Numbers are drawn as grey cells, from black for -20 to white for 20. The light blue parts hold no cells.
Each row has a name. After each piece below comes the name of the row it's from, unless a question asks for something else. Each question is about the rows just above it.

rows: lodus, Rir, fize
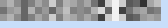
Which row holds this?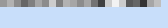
lodus
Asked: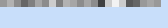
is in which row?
fize
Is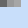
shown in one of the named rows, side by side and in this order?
yes

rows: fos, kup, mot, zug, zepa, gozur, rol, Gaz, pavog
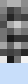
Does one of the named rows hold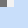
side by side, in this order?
yes
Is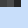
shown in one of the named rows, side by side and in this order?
yes
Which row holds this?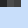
mot

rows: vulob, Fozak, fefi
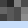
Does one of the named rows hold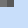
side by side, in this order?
no
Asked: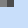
vulob
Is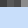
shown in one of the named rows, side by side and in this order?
yes
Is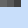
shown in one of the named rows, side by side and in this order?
no
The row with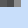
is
fefi
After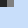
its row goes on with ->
[-8]
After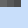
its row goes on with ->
[0]

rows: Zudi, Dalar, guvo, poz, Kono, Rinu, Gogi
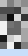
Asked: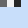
Gogi
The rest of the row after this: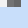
[10]
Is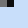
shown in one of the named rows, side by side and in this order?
yes

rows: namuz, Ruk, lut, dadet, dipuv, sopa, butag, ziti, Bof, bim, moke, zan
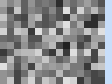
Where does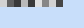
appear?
ziti
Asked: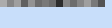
namuz
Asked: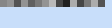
butag
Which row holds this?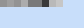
bim

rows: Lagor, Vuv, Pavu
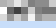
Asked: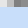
Lagor
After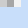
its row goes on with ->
[4 8 8]
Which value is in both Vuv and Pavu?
[12]

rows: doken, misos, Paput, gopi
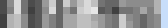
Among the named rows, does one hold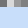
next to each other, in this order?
no
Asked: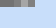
misos

